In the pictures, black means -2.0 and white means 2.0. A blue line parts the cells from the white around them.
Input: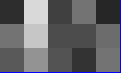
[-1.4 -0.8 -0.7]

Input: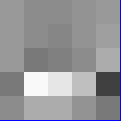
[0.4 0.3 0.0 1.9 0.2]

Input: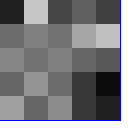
[-1.0  0.6  0.0  0.3  0.5]

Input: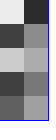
[-1.3 -1.0]

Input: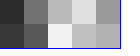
[0.4 1.0]

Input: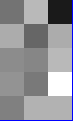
[-1.6 -0.4  0.2]

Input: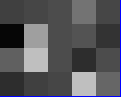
[-0.9 -0.7 -0.8 -1.0]

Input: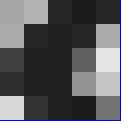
[-1.4 -1.4 -1.5 -1.5  1.4]
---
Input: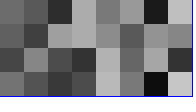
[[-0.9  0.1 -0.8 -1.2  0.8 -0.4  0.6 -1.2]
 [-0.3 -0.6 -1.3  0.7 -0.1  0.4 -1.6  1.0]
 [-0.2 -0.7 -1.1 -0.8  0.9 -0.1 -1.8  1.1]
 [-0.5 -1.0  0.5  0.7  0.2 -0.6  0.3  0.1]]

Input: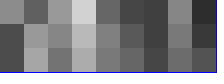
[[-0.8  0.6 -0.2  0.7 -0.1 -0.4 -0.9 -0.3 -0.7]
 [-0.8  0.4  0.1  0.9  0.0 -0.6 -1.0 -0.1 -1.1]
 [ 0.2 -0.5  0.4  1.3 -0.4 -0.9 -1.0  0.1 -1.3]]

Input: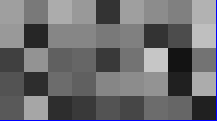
[[-0.6  0.6 -1.3 -1.1 -0.7 -0.9 -0.3 -0.4 -1.5]
 [-1.0  0.3 -0.5 -0.4 -1.1 -0.2  1.1 -1.7 -0.2]
 [ 0.5 -0.1  0.7  0.4 -1.2  0.5  0.2  0.0  0.8]
 [-0.7 -1.3 -0.3 -0.5  0.1  0.2  0.3 -1.5  0.7]
 [ 0.4 -1.4  0.1  0.1 -0.1  0.0 -1.2 -0.8  1.0]]

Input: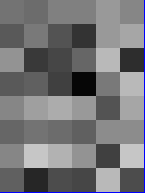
[[ 0.1  1.1  0.8  0.3 -1.0  1.1]
 [ 0.1  0.5  0.7  0.4 -0.7  0.6]
 [-0.6 -0.1 -0.7 -1.2  0.4  0.6]
 [-0.4 -0.2 -0.3 -0.5  0.2  0.2]
 [-0.2 -0.3  0.0  0.0  0.4  0.1]
 [-0.6 -0.5 -1.0 -1.9 -0.1  0.9]
 [ 0.3 -1.1 -0.9 -0.4  0.9 -1.3]
 [-0.5 -1.4 -0.8 -0.9  0.9 -0.8]]

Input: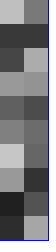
[[-0.9  0.7]
 [-1.3  0.6]
 [ 0.4  0.3]
 [ 1.0 -0.1]
 [ 0.0 -0.3]
 [ 1.1 -0.4]
 [-1.5 -0.7]
 [-0.5 -0.8]
 [-1.1 -1.1]
 [ 0.4 -1.2]]

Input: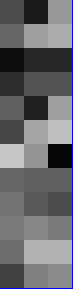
[[-0.3  0.8  0.8]
 [-0.9  0.6  1.0]
 [-0.4  0.5  0.7]
 [ 1.1  0.3 -1.9]
 [-0.1  0.1 -0.1]
 [-1.0  0.0  0.2]
 [-0.4 -0.5 -0.5]
 [-0.2 -0.6 -0.8]
 [-1.3 -0.7 -0.7]
 [-1.8 -1.4 -1.4]
 [-0.5 -1.5  0.5]
 [-0.8 -1.6  0.4]]
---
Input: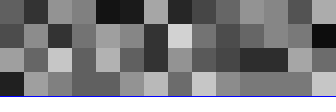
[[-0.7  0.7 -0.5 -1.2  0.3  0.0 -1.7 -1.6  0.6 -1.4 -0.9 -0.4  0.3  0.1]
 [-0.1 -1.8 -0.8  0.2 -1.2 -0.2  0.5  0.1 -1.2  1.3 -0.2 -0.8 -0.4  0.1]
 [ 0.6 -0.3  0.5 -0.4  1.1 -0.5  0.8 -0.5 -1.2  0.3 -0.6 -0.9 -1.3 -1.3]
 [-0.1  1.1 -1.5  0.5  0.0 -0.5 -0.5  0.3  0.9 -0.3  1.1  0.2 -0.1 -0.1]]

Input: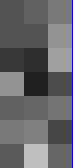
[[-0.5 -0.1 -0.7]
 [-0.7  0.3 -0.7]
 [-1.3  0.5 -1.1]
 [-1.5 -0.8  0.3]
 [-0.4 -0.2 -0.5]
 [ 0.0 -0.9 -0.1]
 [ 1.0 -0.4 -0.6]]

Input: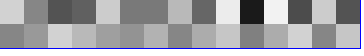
[[ 1.2 -0.7  1.3  0.1 -0.7 -0.5  1.2 -0.1 -0.1  0.9 -0.4  1.7 -1.6  1.8
  -0.8]
 [ 0.1  1.1  0.1  0.4  1.3  0.9  0.5  0.3  0.8  0.1  0.7  1.1  0.0  0.7
   1.3]]

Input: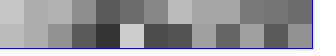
[[-0.2 -0.3  1.1  0.7  0.8  0.2 -0.6 -0.3  0.1  0.9  0.6  0.6 -0.1]
 [-0.6  0.3  0.9  0.7  0.3 -0.6 -1.2  1.2 -0.8 -0.7  0.5 -0.4  0.5]]

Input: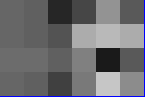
[[ 0.3 -0.6 -0.4 -0.5 -1.4 -0.9]
 [ 0.9  0.7 -0.4 -0.5 -0.7  0.7]
 [-1.6 -0.6 -0.3 -0.3 -0.5  0.0]
 [ 1.1  0.2 -0.4 -0.5 -1.0 -0.1]]

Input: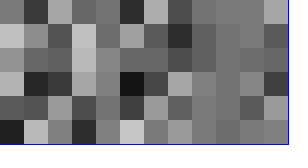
[[-0.1  0.6 -0.1 -1.1  0.6 -0.4 -0.2 -1.3  0.7 -0.8 -0.2 -0.1]
 [-0.1 -0.6  1.0  0.2 -0.7  1.0 -0.3  0.5 -0.6 -1.3 -0.5 -0.2]
 [-0.3 -0.4  0.3 -0.4 -0.5  0.9  0.1 -0.4 -0.4 -0.8 -0.5 -0.2]
 [ 0.1 -1.0  0.8 -1.4 -1.1  0.6  0.0 -1.7 -0.9  0.6  0.0 -0.2]
 [-0.6  0.4 -0.6 -0.7  0.4 -0.8 -0.2 -1.0  0.4 -0.5 -0.1 -0.2]
 [-0.1  0.0 -1.5  0.9  0.0 -1.3  0.0  1.1 -0.1  0.4 -0.1 -0.3]]

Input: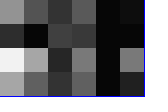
[[-1.9 -1.8  0.3 -0.7 -1.2 -0.6]
 [-1.9 -1.9 -1.3 -1.9 -1.0 -1.1]
 [-1.9 -0.1  1.8  0.6 -1.4 -0.1]
 [-1.9 -1.5  0.6 -0.5 -1.2 -0.5]]

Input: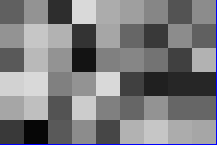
[[-0.7  0.2 -0.5  0.3 -1.3  1.4  0.7  0.5  0.1]
 [ 0.2 -0.5  0.3  1.1  0.8 -1.2  0.6 -0.4 -1.1]
 [-1.0  0.8 -0.6  0.9  0.3 -1.7  0.0  0.1 -0.2]
 [-1.4 -1.4  1.3  1.4  0.0  0.3  1.4 -1.0 -1.5]
 [-0.4 -0.4  0.6  1.0 -0.7  1.2  0.0 -0.4  0.3]
 [ 0.7  0.6 -1.1 -1.9 -0.6  0.2 -0.9  0.8  1.1]]
